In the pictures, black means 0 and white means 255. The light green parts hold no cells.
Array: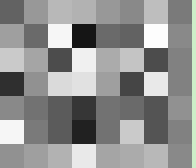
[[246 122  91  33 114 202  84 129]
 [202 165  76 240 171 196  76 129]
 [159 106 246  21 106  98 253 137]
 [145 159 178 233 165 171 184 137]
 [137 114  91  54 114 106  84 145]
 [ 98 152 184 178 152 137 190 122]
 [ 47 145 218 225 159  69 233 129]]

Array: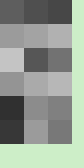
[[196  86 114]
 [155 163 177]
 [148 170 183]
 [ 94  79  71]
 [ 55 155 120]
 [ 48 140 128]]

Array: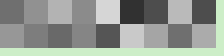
[[151 125 105 133  85 201 165 111 171]
 [111 145 179 139 214  49  77 186  77]]

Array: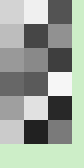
[[211 240  83]
 [203  33 122]
 [189  70 145]
 [159 225  40]
 [153 137  62]
 [103  90 246]]

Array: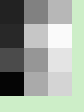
[[ 75 150 228]
 [ 40 198 250]
 [ 34 129 183]
 [  5 170 212]]

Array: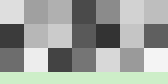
[[222 160 176  74 139 210 190]
 [109 237  67 117 216 154 244]
 [ 59 183 203  89  51 197  95]]
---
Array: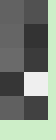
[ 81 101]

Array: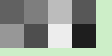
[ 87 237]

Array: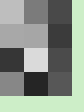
[ 73 166  54]

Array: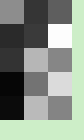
[94 58 51]

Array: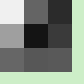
[ 43  20 102]

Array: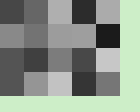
[171 158 124 149]

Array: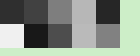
[ 38 186]

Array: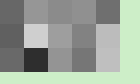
[111 130 148]

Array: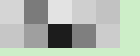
[194 127]
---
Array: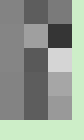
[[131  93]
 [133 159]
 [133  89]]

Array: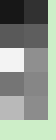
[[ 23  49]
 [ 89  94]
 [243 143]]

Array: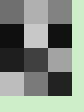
[[111 176]
 [ 15 200]
 [ 30  64]]

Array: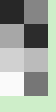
[[ 39 133]
 [167  44]
 [209 187]]

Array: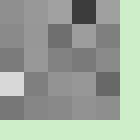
[[143 152]
 [138 151]
 [123 152]]

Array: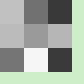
[[193 113]
 [187 154]
 [117 246]]
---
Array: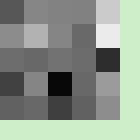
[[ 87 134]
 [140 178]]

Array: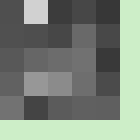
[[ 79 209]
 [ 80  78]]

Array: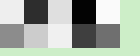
[[238  45]
 [140 204]]

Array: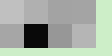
[[192 176]
 [166   9]]

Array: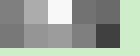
[[127 172]
 [120 149]]

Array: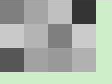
[[127 165]
 [201 180]]
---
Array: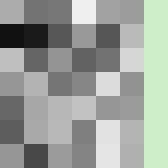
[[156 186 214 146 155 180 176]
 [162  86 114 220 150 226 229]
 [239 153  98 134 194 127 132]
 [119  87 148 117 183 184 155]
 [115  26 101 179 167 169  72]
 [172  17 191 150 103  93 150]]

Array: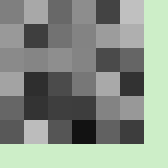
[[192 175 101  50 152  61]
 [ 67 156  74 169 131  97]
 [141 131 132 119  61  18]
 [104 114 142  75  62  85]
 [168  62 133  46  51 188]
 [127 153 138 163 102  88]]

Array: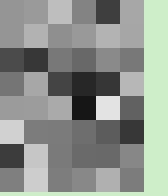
[[167 166 120 183  97  55 135 124]
 [ 62 179 138  54 227  92 105 176]
 [131 153 104  39  22 110 106 136]
 [190 143 120  68 170 123 122 125]
 [154 178  55 167 156 124 198 205]
 [149 149  75 117 155 209  60 127]]

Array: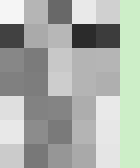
[[208  60 181 175 233 231 229]
 [233  43 180 180 173 180 169]
 [104 183 200 205 132 122 150]
 [181 170 123 125 130 140 120]
 [245  65 135 128 223 232 203]]

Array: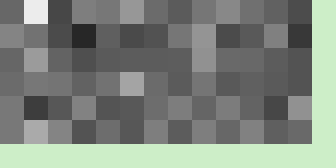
[[ 76  56  83  83 145 105]
 [ 97 128  92  90  71  95]
 [112  89 104  96  99 129]
 [136  75 105  89 124 103]
 [118 148 145 117 101 126]
 [ 91 118  93  91 125  92]
 [107  82  92 107 109 126]
 [151  74  92 164  88  87]
 [119  95  90 114  84 109]
 [126  39  79  98 130  83]
 [ 71  75  99 116  87 132]
 [236 114 155 119  61 170]
 [103 132 102 107 120 120]]

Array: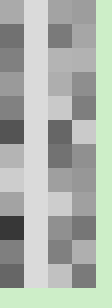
[[157 166 178 142 126 202 144 151 160 118 175 122]
 [163 122 180 174 201 102 114 159 205 144 128 193]
 [218 218 218 218 218 218 218 218 218 218 218 218]
 [170 113 128 154 129  84 180 205 163  55 127 102]]

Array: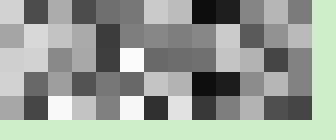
[[122 186 130 130  68]
 [182 145  69 183  79]
 [134  89 179 140 179]
 [ 30 203 196  28 126]
 [ 13 135 113  15  56]
 [188 126 109 179 225]
 [202 135 106 196  47]
 [120 126 250 103 246]
 [110  60  62 120 128]
 [ 75 170 168  82 195]
 [172 195 136 158 249]
 [ 75 215 211 104  71]
 [211 164 206 211 166]]

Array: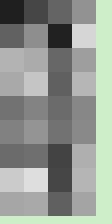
[[146 214 158 182 135 137 175 181 164]
 [100  33 103  96 107 114  67  70  96]
 [ 70 142 171 197 131 148 111 222 169]
 [ 31  97 179 169 114 129 107 203 166]]
